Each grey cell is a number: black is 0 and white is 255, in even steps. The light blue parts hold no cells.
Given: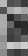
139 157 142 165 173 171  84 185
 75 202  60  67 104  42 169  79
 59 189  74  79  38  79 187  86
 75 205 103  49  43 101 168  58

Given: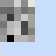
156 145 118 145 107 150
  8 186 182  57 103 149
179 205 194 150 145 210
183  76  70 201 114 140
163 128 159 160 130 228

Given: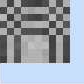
 64  81  72  77 176  80 185  74 167
172 179 171 176  78 167  64 173  68
 82  87  99  88 165  70 158  84 177
177 169 167 179  81 170  86 172  74
177 179 192 172  82 171  72 160  68
179 178 182 186  81 180  65 173  61
168 162 187 163  66 176  86 171  78
 68  73  66  65 169  70 183  89 175
168 171 169 177  72 176  86 168  82
 66  72  71  74 169  88 166  72 174

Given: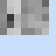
126 135 145 136 134
195  92  55 190 198
202 185 177 205 204
135 154 152 132 140
136 172 169 148 155
157 176 158 157 154
185 171 126 152 102

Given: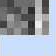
144  66 113 107  88
114 141 160  85  66
150 125 113  75 109
105 142  75 117 108
 66  48  75  46 108
200 235 202 189 176
139 130 170  80  66

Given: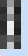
 71  73  47  42  55  44  65
199 110 232 237 144 191 156
 49  73  31  42  51  28  58

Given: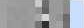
164 162 162 161
151 156 152 158
154 152 154 156
149 155 151 155
155 156 157 153
117 169 146 201
 47 213  98 110
157 155 152 154
163 146 155 154
114 107 138 140

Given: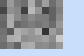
109 119 114 102 109  71  97
128 172  90 173 169 144 155
100 179 175 103 138 135 123
168 141 162 115 120  64 110
173 148 151 125 138 185 172
138 152 175 116 125 148 114
141 160  51 126 124  68 158
130 140 156 108  99  98 109
152 200 135 151 137 127 137
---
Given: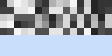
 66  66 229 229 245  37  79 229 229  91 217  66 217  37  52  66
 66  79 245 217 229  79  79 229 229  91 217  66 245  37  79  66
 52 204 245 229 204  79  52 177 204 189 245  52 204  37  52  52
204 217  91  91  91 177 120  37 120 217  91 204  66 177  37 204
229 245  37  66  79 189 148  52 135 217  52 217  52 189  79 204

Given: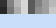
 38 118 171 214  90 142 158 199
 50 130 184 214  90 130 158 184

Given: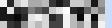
 24  24   9  39 228 242 216  39  67 242 186   9 228   9 216
242  39 202 228 170 170 186  54  24  54 202 202 170  24 155
202  54  39 143 216 186 216  67  67 242 186 155 216  54 242
 24 228  39  54 127  96  67 202 228 254  39  24  96 170 127

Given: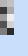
125  43
 58 168
181 193
 83 209
156 237

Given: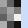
175  68  18
163  97  18
 97 151 240
124 163 124

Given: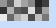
149  92 207 162 134  36  62
233 105 178 207  76 191 120
 50 178  92  76 221  62 162
